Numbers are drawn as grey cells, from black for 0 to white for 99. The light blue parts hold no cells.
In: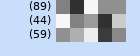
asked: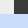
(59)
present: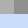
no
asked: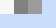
(44)
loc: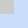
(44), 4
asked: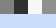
(89)
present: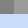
yes
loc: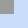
(44), 2

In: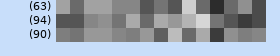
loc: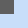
(90), 7
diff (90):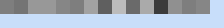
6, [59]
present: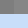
yes

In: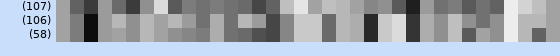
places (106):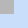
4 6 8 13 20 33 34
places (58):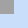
0 4 7 30 35

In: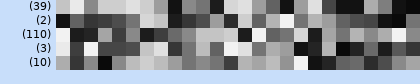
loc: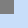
(39), 23
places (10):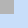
13
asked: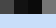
(2)
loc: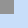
(10), 16
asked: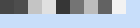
(3)
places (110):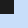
1 6 13 18
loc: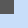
(3), 24

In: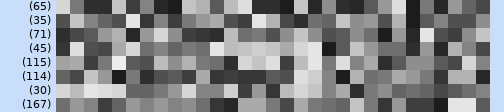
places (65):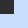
2 3 14 15 20
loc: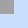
(115), 0
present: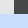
no
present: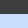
yes
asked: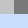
(167)
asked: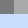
(114)

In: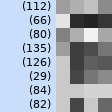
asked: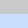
(84)
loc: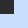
(66), 1
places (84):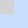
2 3
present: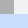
yes
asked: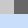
(82)
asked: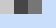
(29)
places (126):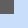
2

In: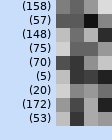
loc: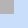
(148), 2
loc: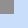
(70), 2
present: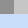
yes
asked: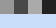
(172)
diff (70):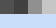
1, [21]

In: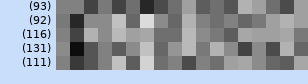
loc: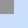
(131), 8
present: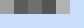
yes
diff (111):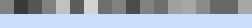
16, [36]
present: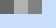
yes
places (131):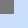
10

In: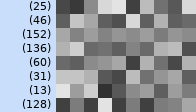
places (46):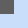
0 3 6 8
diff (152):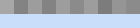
4, [58]
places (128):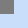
1 5 7

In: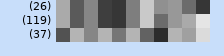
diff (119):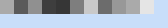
2, [52]
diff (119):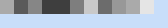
4, [21]
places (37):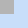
1 3 5 8

